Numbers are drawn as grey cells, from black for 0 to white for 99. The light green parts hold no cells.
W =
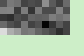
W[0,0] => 32
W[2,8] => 44
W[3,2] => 26
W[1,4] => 20
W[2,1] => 18
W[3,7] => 21
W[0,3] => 26
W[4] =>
[85, 67, 60, 46, 48, 39, 33, 28, 18, 26]
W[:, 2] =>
[44, 23, 30, 26, 60]
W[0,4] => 30
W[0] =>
[32, 47, 44, 26, 30, 27, 55, 35, 25, 41]
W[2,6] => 38
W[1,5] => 47
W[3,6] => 2

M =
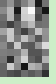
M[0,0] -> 44
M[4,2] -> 41
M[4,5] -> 75
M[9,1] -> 79
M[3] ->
[39, 25, 39, 58, 72, 43, 45]
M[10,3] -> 42
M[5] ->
[47, 77, 48, 75, 55, 33, 56]
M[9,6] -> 39
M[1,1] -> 71
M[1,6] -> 8
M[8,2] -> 57
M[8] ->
[46, 17, 57, 81, 38, 30, 69]
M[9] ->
[39, 79, 53, 8, 69, 63, 39]
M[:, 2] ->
[34, 10, 28, 39, 41, 48, 78, 48, 57, 53, 27]
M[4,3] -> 25
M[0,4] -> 65
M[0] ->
[44, 57, 34, 50, 65, 10, 44]

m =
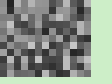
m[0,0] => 55
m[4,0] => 46
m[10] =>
[29, 62, 40, 41, 43, 20, 71, 38, 19, 23, 68, 52, 43]
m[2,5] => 56
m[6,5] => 38
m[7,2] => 54
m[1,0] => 58
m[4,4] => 28
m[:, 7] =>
[31, 21, 55, 28, 56, 44, 22, 48, 26, 19, 38]
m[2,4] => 41
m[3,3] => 25
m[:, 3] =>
[50, 51, 68, 25, 35, 61, 47, 30, 66, 59, 41]
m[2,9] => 57
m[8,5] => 75
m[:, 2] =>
[69, 55, 35, 29, 50, 61, 43, 54, 25, 23, 40]
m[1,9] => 59
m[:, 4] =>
[70, 57, 41, 40, 28, 55, 76, 21, 28, 22, 43]
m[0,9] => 71
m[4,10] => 24
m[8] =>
[23, 72, 25, 66, 28, 75, 28, 26, 28, 73, 38, 58, 75]
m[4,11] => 69
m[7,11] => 19
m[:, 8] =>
[41, 58, 73, 30, 26, 64, 31, 31, 28, 26, 19]
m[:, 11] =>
[26, 16, 26, 70, 69, 25, 36, 19, 58, 23, 52]
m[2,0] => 49
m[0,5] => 58
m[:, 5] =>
[58, 55, 56, 60, 44, 47, 38, 39, 75, 28, 20]
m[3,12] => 54
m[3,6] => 29

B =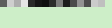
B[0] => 36
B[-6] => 11
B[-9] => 6
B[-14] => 80

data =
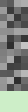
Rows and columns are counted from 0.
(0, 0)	40
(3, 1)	26
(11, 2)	18
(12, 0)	58
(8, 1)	66
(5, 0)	62
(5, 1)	24
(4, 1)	55
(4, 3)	63
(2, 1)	58
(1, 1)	23
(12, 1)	28
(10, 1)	34
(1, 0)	60

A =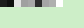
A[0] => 11
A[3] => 62
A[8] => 99
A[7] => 68
